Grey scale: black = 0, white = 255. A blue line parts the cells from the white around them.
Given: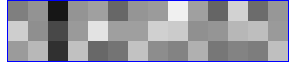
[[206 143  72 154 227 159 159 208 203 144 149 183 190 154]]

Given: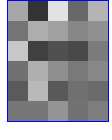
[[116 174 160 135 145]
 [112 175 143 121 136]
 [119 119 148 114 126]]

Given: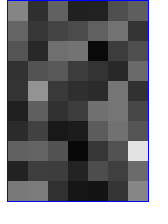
[[101  54  68  75  96 114  52]
 [ 50  83  89  60  51  40 106]
 [ 32  95  49  61 112 117  71]
 [ 97  99  82   8  54  82 227]
 [121 123  48  21  19  53 134]]

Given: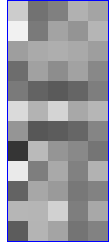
[[241 122 163 148 181]
 [109 161 141 162 136]
 [218 179 212 168 182]
 [ 53 186 149 137 117]
 [ 99 167 154 120 130]
 [ 92 180 164 116 130]]

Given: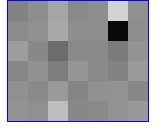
[[139 144 169 142 142   9 142]
 [135 145 126 150 137 131 155]
 [147 144 189 136 137 146 152]]

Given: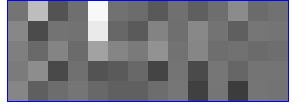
[[135  75 115 114 234 103  90 131 111 136 115  95 118 116]
 [123 141  73 112  83  90 104  68 116  74 118 102 116 116]]
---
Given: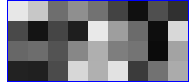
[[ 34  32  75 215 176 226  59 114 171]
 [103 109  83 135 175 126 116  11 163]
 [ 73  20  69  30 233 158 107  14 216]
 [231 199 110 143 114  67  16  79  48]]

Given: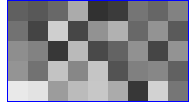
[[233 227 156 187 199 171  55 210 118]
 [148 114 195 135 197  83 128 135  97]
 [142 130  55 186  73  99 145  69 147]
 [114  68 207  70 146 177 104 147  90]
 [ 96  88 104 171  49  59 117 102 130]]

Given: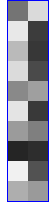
[[174 154]
 [241  82]
 [ 37  45]
 [155 127]
 [228  57]
 [137 159]
 [219  74]
 [186  55]
 [232  60]
 [116 218]]

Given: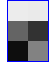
[[ 14 130]
 [100  50]
 [236 234]]

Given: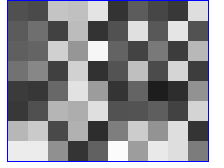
[[236 236 144  52  97 251 157 233 222 124]
 [183 202  73 177  45 126 204 147 222  52]
 [ 56  80 181 173 223  82  83  94  66 212]
 [ 59  55 104 226 156  52 100  29  45 146]
 [114 135  64 209  49  83 191  75 213  61]
 [ 95 100 208 150 246  99  67 121  60 184]
 [ 91 111  65 188  51  81 224  88 229  82]
 [ 80  74 196 192 228  51  92  70  56 222]]

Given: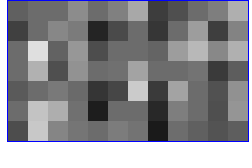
[[ 77 200 133 117 108 124 115  26 109  96  83  94]
 [108 195 174 112  29 108 108  40 126 108  79 149]
 [ 90 108 121 106  53  70 203  58 163 108  81 145]
 [108 177  79 146 108 112 163 108 108 115  58  93]
 [108 223  98 151  77 108 108 100 157 184 136 176]
 [ 64 108 135 123  36  74 108  54 108 157  62 131]
 [ 96 108 108 140 108 128 168  61  79 108 126 175]]
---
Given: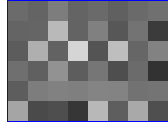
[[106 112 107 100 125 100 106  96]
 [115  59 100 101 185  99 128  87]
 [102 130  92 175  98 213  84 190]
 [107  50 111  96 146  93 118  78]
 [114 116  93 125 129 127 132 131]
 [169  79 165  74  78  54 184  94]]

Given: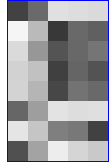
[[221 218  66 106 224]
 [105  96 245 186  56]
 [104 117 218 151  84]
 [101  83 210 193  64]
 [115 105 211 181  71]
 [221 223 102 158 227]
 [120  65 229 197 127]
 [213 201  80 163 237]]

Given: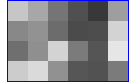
[[ 56 158 198 167 117  80]
 [ 77 211 136 146 108  75]
 [ 85 230 111 143 211 123]
 [ 82 123 204 218 145  86]]

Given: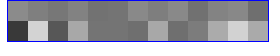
[[136 111 139 127 119 130 114 116 137 126 137 113 131]
 [210 170  57 211  87 168 116 116 111 168 111 124 171]]

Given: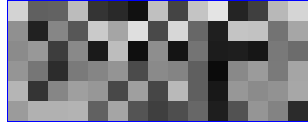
[[184 213 211  96  98 188  52  41  17 192  68 196 228  36  63]
 [115 166 144  33 134  87 202 165 223  73 215 103  31 196 194]
 [121 108 139 152  61 137  26 189  15 142  20 116  28  30  22]
 [122 165 149 118  44 122 133 148  75 138 132  95  11 137 155]
 [146 167 181  52 134 159 151  72 159  70 185  95  24 151 139]
 [131  43 155 177 177 179  97 165  84  63  78 103  30  82 149]]

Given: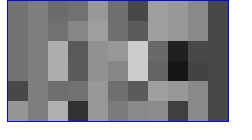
[[137  71 114 126 107 113 152 111  72 159 152]
 [137  71 114 126 113 135 158 111  91 159 152]
 [ 72  71 114 126 174  89 145 152 204 105  32]
 [ 67  71 114 126 173  91 145 135 204 100  22]
 [137  71  72 126 111 113 152 111  91 159 152]
 [137  71 150 126 175  49 152 123 137 139  63]]

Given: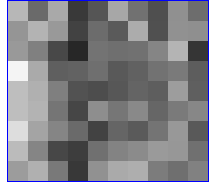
[[144 109 183 106 169  57  85 167 113  79]
 [145 143 149 179 153  66 108  90 172  80]
 [180  53 153 128  72  39 115 111 113 133]
 [122  93 244 170  95  98 111  89  97 114]
 [157  95 190 176 127  82  77  87 100  94]
 [122 135 190 179 117  70 142 118 137 102]
 [152  89 221 164 133 106  66 101  90 116]
 [151 112 187 133  71  61 112 131 139 154]
 [111 129 156 176 121  56 145 170 174 124]]

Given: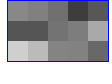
[[ 61  87 136 128 112]
 [125 169  85  85 115]
 [130 104 207 187 132]]
